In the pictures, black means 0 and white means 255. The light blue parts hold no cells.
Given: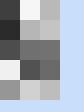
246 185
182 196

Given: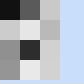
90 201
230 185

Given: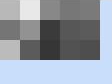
232 136
146 59

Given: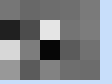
104 109
76 229

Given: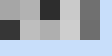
178 45
190 175

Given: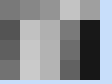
135 148
193 176

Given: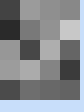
155 143
121 146

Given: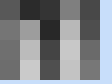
43 52
157 40
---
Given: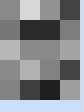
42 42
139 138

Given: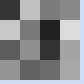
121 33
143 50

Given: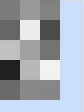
235 75
161 114

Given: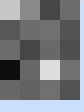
108 112
69 104

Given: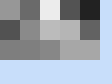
138 187
127 135

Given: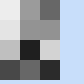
147 146
31 211
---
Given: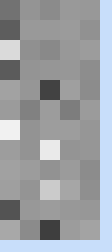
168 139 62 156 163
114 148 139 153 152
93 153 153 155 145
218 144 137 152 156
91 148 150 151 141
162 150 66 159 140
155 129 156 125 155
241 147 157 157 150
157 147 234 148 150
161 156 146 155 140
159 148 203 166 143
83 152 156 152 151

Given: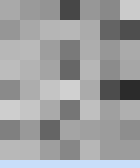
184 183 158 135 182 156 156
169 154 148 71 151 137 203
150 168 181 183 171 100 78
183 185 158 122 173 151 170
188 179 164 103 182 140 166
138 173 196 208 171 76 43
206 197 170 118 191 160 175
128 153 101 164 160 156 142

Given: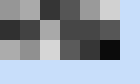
172 144 214 90 54 11
150 170 53 85 154 209
48 66 169 70 70 86

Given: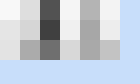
227 171 111 216 169 195
248 222 82 245 180 243
229 214 64 240 167 237

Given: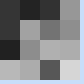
184 172 87 214
53 35 50 151
54 162 115 142
33 141 176 173

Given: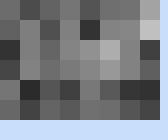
103 67 100 89 112 109 85 69
108 76 99 117 84 111 114 163
97 126 80 128 51 131 134 192
51 126 101 132 145 173 130 64
70 130 109 122 134 152 130 95
117 43 85 64 120 89 54 50

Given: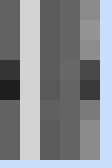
98 211 91 100 138
98 211 91 100 138
98 211 91 100 148
98 211 91 100 141
52 211 91 103 73
30 211 89 101 57
98 211 97 100 122
98 211 91 100 138
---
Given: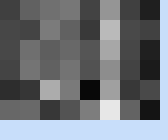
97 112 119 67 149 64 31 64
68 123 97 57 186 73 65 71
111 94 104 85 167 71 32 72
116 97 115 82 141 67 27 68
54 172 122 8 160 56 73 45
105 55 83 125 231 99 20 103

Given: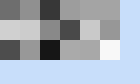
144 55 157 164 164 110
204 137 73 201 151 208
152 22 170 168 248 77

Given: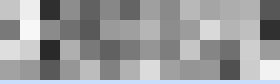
237 47 141 97 135 100 159 138 184 165 173 178 87 197
247 139 112 89 154 159 181 141 156 217 180 191 48 121
208 41 175 121 97 121 149 126 197 133 112 206 155 222
152 89 150 188 129 177 219 160 149 151 80 204 242 162

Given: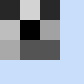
211 40 39
1 162 190
84 84 169

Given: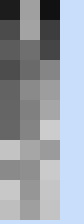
160 17 28
163 61 75
111 69 92
106 133 77
138 157 99
128 166 101
132 204 102
166 155 195
143 202 138
150 197 200
159 195 190

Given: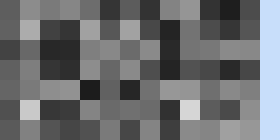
140 122 134 109 53 92 51 131 149 51 30 76 94
172 65 53 161 87 162 72 36 115 76 54 85 97
104 40 41 127 136 107 138 41 116 120 138 136 67
126 53 46 141 103 138 78 36 82 72 41 71 96
122 142 146 28 97 38 113 151 149 111 137 127 101
201 55 59 132 106 112 107 49 214 92 74 142 80
129 84 70 81 122 71 132 62 138 133 160 151 90

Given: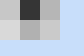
53 182 199
177 202 217

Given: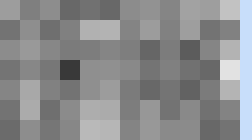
127 141 104 113 104 140 146 133 162 158 194 157
142 111 128 177 179 132 156 129 158 115 129 115
153 135 123 125 133 126 102 124 92 133 179 140
135 119 57 143 144 137 116 128 113 104 226 116
168 129 115 143 156 123 104 116 98 123 180 133
171 111 139 173 171 125 151 115 137 113 131 115
141 118 135 185 182 132 152 138 139 104 115 107

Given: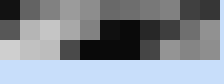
99 129 155 141 105 110 120 129 64 54 18
181 197 168 130 16 10 39 62 111 145 87
193 189 73 9 10 10 69 148 133 142 207
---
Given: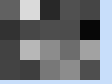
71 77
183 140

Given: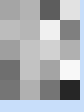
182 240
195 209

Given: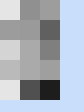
154 96
170 127

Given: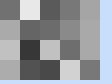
101 108
55 193

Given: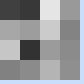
157 203
50 155

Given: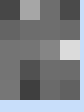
109 110
117 133

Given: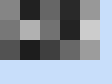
177 114
29 63
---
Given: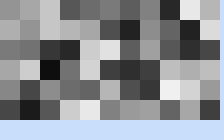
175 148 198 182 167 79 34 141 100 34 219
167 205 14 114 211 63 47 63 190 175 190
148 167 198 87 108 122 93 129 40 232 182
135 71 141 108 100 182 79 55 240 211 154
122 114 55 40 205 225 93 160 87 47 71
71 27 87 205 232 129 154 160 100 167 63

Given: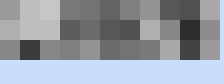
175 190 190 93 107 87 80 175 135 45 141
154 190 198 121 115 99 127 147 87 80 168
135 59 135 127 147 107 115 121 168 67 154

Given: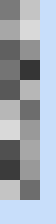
217 153
196 109
183 109
167 217
122 196
116 53
96 145
88 183
80 167
59 153

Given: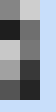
200 119
161 56
133 206
84 37
30 111

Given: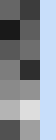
180 221
138 146
125 46
102 60
88 110
81 159
25 94

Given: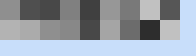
179 171 143 136 72 165 108 45 193
143 79 72 128 64 151 121 193 86

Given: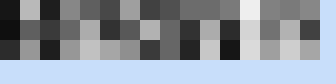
44 151 30 151 193 166 143 58 102 36 199 22 218 159 206 166
22 185 30 135 95 72 159 65 80 108 108 122 238 129 122 135
15 95 58 102 172 50 88 178 102 50 172 44 212 114 178 65
